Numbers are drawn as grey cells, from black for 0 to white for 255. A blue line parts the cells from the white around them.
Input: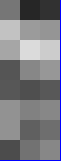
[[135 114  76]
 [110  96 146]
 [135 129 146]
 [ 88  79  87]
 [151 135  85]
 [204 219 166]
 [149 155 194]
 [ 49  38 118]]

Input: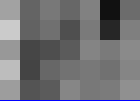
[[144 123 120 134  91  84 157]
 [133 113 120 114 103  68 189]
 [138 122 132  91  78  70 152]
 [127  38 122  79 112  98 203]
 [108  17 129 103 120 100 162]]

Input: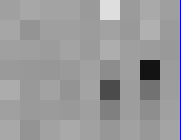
[[164 152 161 151 161 169 162 148 168]
 [160 142 157 128 159 153 155 154 160]
 [157 114 157  75 163 148 162 153 172]
 [156  19 159 141 161 154 151 152 154]
 [153 156 159 173 155 163 156 159 160]
 [155 176 153 162 156 159 159 148 166]
 [159 169 155 222 154 163 163 167 160]]

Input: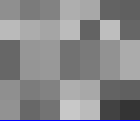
[[ 52  66 187 200 115 104 146]
 [ 96  99 168 174 130 124 143]
 [171 146 123 114 152 149 103]
 [171 146 122 114 153 150 103]
 [102 190  99 187 165 172 186]
 [ 96  99 168 174 130 123 143]]

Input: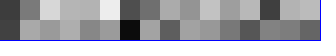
[[101 125 130  86 120 152 162  94 163  12 155 135 174 154 169  65]
 [187 179  63 184 158 194 148 171 111  78 237 179 181 215 122  61]]

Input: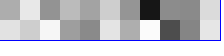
[[230 133  77 251 174 228 138 158 246 206 226]
 [219 138 140  22 149 206 163 187 147 232 173]]

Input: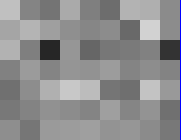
[[120 139 150 147 159 156 154 118 142]
 [112 147 133 159 132 140 145 131 120]
 [153 195 111 117 188 200 176 141 112]
 [131 141 132 156 146 149 132 155 129]
 [ 51 129 122 119 102 150  38 127 178]
 [140 210 105 140 134 143 159 180 165]
 [139 175 179 109 127 170 116 132 192]]

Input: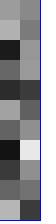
[[ 59 182]
 [114 100]
 [143  58]
 [232  19]
 [143  99]
 [ 96 162]
 [ 59  44]
 [154 103]
 [150  27]
 [123 177]
 [137 156]]
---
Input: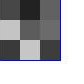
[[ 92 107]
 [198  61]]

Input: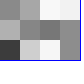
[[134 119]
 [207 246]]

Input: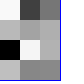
[[163 175]
 [245 178]]

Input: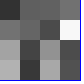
[[101  75]
 [ 68 146]]

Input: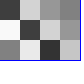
[[ 62 211]
 [234  51]]

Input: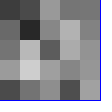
[[ 40 135]
 [184  92]]

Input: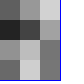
[[ 67 162]
 [189 117]]
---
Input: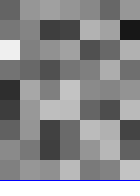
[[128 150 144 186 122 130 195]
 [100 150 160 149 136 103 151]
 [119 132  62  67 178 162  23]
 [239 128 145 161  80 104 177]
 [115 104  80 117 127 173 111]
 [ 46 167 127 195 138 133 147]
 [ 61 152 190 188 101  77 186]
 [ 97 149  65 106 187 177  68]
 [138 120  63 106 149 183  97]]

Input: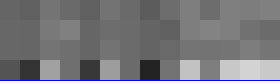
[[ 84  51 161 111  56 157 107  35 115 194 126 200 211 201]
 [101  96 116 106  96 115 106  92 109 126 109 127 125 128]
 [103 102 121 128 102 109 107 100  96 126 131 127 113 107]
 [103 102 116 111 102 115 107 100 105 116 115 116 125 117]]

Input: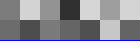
[[108  77 122 101  80 199 100]
 [123 211 147  48 213 158 212]]

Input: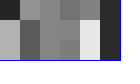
[[178  91 133 125 231  42]
 [ 37 147 133 114 130  42]
 [178  91 133 132 231  42]]

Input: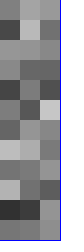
[[118 122 142]
 [128 164 153]
 [ 72 185 113]
 [150 148 136]
 [137 103 102]
 [ 69 124  80]
 [125  87 198]
 [101 149 135]
 [189 173 122]
 [116 122 148]
 [179 113  93]
 [ 49  60 148]]

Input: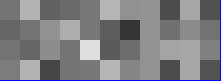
[[124 179  69 116 120 182 133 147  76 166  83]
 [116 179  97 105 120 182 145 147  76 166  81]
 [101 115 146 173 120  93  53 147 112 139 114]
 [116 102 141 116 223  90 109 147 164 166 128]]

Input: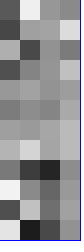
[[228  28  73 146]
 [ 89 239 151 138]
 [ 71 160 163 220]
 [175  73 146 123]
 [ 80 132 149 192]
 [152 162 147 157]
 [124 141 133 169]
 [159 154 166 186]
 [180 212 165 186]
 [121  61  37 141]
 [242 138 102 153]
 [ 79 193 111 161]]

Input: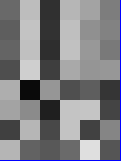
[[181  98  88 106 223  85]
 [105 189  48 182 163 125]
 [ 94 195  50 191 144 130]
 [100 192  46 193 152 121]
 [ 78 207  62 169 149 151]
 [174  10 150  79  94  53]
 [163 139  31 196 197  68]
 [ 64 182  72 195  65 133]]

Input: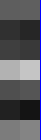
[[124 132]
 [ 94  95]
 [ 48  38]
 [ 63  57]
 [178 197]
 [ 79  85]
 [ 33  20]]
